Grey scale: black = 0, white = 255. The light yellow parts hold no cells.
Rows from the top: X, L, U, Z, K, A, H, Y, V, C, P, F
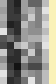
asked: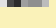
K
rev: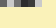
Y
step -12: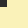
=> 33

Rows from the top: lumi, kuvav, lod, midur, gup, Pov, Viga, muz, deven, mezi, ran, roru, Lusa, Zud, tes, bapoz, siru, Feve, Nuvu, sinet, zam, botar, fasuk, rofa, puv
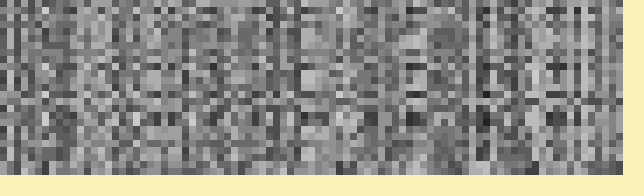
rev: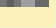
deven
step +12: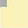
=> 186
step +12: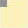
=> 158
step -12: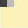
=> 52 176
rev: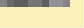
puv
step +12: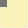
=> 130

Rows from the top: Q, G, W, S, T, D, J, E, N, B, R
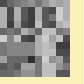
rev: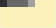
N
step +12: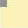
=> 158
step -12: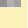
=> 134 163 149
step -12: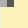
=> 163  76

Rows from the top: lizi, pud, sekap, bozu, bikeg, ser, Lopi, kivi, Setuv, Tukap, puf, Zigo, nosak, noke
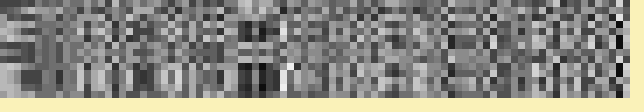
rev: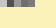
bikeg
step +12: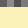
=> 107 151  93 135
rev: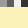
nosak
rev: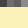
Tukap
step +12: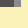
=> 93  93 151

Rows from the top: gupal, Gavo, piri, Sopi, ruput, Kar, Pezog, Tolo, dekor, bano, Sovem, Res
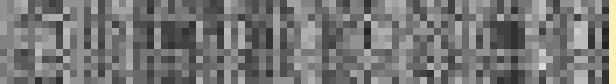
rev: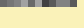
Gavo
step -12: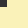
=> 38
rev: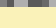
dekor
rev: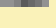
Tolo

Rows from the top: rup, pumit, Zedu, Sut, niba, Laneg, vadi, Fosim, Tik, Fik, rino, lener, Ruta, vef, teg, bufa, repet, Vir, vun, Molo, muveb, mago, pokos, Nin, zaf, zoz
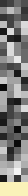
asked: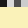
niba
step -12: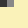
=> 40 124
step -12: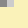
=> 124 192
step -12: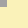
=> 151
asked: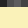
Molo

